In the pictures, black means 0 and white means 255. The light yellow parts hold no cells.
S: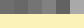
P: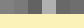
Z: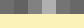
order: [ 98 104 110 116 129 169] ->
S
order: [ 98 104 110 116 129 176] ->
Z
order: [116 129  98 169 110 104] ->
S
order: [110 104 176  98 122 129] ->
P
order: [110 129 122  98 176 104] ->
P
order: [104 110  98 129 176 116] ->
Z

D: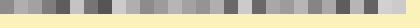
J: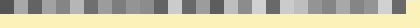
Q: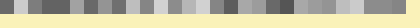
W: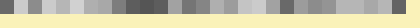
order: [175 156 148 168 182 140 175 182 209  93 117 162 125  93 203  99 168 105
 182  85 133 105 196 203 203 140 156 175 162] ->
D
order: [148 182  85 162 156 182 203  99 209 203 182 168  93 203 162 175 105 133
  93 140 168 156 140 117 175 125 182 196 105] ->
W
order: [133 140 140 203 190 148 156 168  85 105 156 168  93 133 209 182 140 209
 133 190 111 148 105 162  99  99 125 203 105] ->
Q
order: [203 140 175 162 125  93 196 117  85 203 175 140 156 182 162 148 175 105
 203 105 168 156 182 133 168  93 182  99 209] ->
D

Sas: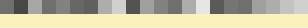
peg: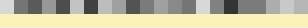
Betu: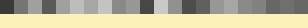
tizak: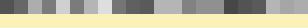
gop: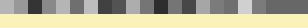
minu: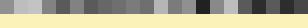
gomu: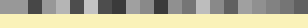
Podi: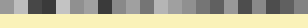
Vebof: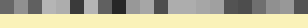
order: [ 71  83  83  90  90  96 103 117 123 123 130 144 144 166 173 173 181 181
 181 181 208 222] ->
tizak
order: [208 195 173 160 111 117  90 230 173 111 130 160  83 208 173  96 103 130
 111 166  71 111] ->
Sas
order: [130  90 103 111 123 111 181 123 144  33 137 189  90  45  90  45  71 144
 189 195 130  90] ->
minu
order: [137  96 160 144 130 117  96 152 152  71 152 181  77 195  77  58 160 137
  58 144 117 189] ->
gomu

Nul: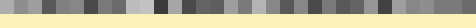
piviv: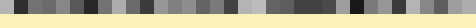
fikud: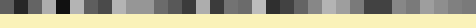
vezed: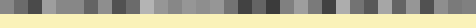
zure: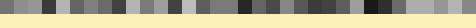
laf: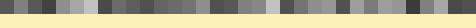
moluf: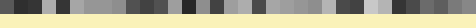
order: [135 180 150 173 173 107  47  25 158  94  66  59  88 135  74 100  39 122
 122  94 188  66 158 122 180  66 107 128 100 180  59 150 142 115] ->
zure
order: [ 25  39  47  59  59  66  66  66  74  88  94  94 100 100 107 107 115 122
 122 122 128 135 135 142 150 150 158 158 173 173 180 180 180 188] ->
zure

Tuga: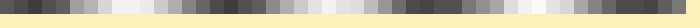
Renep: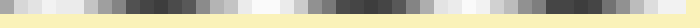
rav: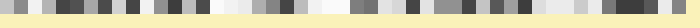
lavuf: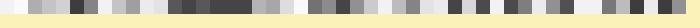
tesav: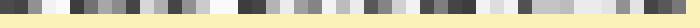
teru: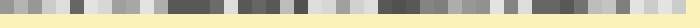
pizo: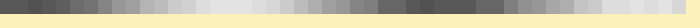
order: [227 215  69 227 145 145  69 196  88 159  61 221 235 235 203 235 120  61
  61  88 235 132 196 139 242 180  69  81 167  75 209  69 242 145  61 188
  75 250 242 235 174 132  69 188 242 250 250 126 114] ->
rav
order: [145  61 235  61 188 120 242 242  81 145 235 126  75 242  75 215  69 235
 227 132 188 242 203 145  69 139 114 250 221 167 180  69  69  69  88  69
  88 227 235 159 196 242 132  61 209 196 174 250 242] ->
lavuf
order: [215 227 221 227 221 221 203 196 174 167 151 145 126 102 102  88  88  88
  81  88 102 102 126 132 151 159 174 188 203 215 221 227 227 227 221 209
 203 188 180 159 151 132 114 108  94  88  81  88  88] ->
pizo
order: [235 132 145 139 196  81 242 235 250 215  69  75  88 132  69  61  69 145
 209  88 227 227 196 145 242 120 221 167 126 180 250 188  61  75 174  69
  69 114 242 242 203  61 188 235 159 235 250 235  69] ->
Renep
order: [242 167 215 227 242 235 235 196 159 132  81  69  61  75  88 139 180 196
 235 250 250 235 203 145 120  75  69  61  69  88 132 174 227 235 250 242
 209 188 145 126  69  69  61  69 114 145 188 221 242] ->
Renep
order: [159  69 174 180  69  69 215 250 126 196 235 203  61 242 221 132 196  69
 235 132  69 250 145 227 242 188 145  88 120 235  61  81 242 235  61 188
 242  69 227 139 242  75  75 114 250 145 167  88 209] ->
tesav

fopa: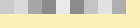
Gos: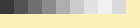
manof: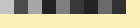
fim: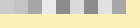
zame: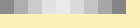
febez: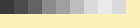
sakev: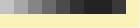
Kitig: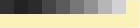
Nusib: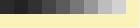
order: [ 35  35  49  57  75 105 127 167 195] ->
manof
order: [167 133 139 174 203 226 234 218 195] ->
zame
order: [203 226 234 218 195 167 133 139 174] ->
zame
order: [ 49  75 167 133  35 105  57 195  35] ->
sakev
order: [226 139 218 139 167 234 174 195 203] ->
fopa

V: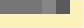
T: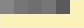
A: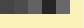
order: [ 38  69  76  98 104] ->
A
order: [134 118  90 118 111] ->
T
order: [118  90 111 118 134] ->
T
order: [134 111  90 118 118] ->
T

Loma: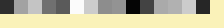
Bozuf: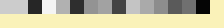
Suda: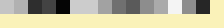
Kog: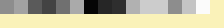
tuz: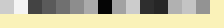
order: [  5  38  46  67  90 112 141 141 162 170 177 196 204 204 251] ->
Kog
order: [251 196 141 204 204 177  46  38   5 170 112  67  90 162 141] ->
Kog
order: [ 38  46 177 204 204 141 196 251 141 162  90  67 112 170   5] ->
Kog
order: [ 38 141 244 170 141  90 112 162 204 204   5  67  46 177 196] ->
Suda
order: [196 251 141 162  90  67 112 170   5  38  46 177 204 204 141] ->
Kog
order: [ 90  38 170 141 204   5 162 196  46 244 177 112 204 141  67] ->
Suda
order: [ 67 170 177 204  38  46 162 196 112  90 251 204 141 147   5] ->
Loma

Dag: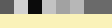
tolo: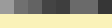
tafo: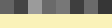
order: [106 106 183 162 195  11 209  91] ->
Dag
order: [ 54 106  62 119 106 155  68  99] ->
tafo

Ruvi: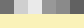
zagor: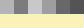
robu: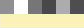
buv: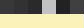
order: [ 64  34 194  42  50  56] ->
buv
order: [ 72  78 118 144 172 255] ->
robu

